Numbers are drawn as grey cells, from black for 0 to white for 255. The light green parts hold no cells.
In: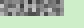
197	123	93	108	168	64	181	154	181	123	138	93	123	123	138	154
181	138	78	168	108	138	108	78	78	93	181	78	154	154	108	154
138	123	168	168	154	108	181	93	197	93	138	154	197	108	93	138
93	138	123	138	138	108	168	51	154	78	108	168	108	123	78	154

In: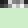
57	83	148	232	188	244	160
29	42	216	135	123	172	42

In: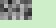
153	168	97	194	125	194	81	137
137	153	125	168	137	168	65	49
111	137	33	125	168	97	81	97
81	49	137	97	65	168	111	65
65	182	111	153	111	182	125	153

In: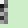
239	121
172	121
160	121
78	184
50	135
22	94

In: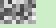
188	118	132	229	105	162	217	162	174
162	79	91	147	174	67	132	147	229
118	217	217	105	174	79	147	118	79
105	217	67	229	203	217	174	91	162
91	91	105	132	67	79	203	91	188
79	229	203	132	203	118	79	188	245

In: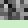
170	128	67	83	83	141	55
141	28	98	113	182	83	170
113	154	67	41	141	141	28
98	98	55	113	83	154	154
67	196	14	98	170	128	128

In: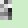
232	80	178
204	163	35
178	190	108
151	218	244
137	124	67
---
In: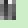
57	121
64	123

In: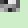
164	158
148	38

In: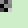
144	133
6	203

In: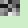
20	149
133	61

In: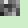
51	58
126	75

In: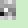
157	164
248	133

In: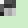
46	49
184	169
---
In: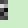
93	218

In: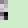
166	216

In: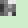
232	157	126	93

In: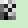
209	220	195	78

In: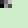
195	152

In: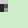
203	40

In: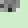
139	129	38
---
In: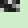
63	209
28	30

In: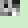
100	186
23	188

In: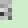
183	178
170	198

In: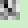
48	221
7	215

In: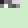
120	106
248	114

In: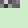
203	80
54	156

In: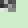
174	74
84	155

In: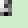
136	62
63	108

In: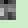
15	64
112	118
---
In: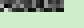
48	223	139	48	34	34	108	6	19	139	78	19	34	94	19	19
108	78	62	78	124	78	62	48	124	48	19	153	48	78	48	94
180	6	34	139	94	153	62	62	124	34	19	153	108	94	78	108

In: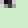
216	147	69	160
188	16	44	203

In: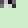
125	227	213	50
79	197	12	111

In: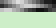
193	209	209	178	163	134	90	60	46	16	16	30	60	76
106	134	163	193	222	209	178	149	120	90	60	30	30	16
46	76	106	134	163	193	209	209	193	163	134	106	76	46

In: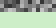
98	150	195	180	110	98	66	124	195	66	195	150	98	150
124	82	110	82	54	165	138	54	138	180	54	124	110	165
165	66	54	82	110	180	138	124	138	98	150	165	180	66

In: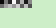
111	164	193	151	206	95	193	80
9	123	37	247	67	177	24	137
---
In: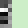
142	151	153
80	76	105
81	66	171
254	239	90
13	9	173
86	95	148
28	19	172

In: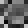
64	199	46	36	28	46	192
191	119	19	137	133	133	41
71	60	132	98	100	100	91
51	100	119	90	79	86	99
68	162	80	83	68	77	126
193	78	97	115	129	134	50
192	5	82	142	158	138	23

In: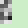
178	230	224
218	80	142
93	104	212
151	189	183
85	215	125
92	123	30

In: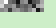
135	152	59	144	153	122	104	138	184	23	122
189	254	111	91	20	131	150	24	82	101	166
211	127	132	156	71	106	92	119	39	167	183

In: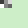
255	131	100
60	150	218

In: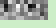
183	170	132	139	187	190	143	136	128	132	176	116
87	59	210	159	92	174	71	183	114	133	123	141
148	17	112	141	249	135	198	12	36	208	97	107
185	54	119	155	215	120	191	77	118	141	98	147
125	191	158	187	151	114	134	210	158	168	68	115
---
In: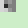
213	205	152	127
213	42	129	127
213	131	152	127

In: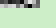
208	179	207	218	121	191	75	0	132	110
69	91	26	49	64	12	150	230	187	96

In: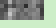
90	115	159	120	99	115	120	108	131	124	89
84	111	195	137	98	117	99	125	138	128	65
78	76	168	151	121	97	128	117	120	136	61
109	60	104	72	104	102	44	123	138	86	74
82	87	172	96	122	109	106	120	146	123	94

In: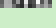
111	176	176	114	66	45	174	44	71	163	131	167	125
96	175	170	75	154	52	232	66	83	251	84	161	75

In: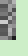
144	144	103	29
87	87	171	109
93	93	182	103
81	81	156	146
205	205	94	127
79	79	177	110
121	121	86	157
106	106	158	77
84	84	160	145
149	149	124	179

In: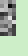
54	66	123	67
176	176	90	67
120	98	164	57
151	159	149	215
95	149	222	63
48	67	143	100
198	186	155	118
142	187	13	71
168	176	119	165
